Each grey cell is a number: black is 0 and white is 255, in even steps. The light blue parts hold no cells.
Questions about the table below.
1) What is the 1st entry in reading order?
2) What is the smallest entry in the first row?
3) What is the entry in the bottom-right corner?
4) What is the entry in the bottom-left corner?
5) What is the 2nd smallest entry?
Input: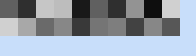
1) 96
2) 14
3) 87
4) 208
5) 25

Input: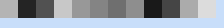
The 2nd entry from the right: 171
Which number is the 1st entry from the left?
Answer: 180
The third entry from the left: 81
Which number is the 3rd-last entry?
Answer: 69

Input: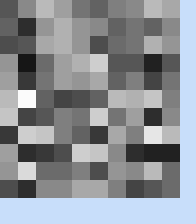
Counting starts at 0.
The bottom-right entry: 107
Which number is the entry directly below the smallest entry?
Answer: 56
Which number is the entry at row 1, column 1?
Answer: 45
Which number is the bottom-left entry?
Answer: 77
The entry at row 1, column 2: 149
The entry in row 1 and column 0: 98
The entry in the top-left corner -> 86
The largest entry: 251
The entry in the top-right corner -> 168
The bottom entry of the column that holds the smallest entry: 45
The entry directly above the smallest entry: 86
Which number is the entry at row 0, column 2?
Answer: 186
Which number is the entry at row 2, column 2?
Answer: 168
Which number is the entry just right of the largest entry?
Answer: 98
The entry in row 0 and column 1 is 137
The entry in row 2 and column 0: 77

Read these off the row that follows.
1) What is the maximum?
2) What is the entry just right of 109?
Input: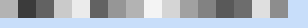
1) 244
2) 223

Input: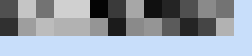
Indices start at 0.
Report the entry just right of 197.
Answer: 115
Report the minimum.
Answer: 4
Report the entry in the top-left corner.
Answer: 80
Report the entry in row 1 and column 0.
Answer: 48
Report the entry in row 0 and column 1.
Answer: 197
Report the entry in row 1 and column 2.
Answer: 188

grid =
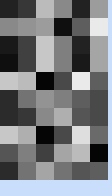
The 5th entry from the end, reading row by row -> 115
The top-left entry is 34
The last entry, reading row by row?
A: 94
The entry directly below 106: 5
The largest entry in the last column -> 234
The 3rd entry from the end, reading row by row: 115
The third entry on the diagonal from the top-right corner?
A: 127
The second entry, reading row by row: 55
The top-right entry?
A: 156
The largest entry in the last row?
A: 165
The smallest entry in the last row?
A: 43

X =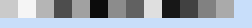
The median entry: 140
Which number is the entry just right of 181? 77
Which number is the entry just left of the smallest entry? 161

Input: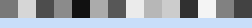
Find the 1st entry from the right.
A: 66
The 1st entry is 120
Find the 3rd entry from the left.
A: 77
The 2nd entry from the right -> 129

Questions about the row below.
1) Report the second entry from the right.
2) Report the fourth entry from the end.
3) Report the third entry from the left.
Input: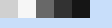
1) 50
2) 246
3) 104

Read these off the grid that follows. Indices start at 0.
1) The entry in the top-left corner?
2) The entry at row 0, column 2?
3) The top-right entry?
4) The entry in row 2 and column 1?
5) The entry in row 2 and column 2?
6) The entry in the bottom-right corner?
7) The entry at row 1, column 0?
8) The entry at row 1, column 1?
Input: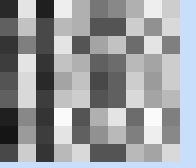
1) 41
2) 31
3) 205
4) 127
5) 72
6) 217
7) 96
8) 194
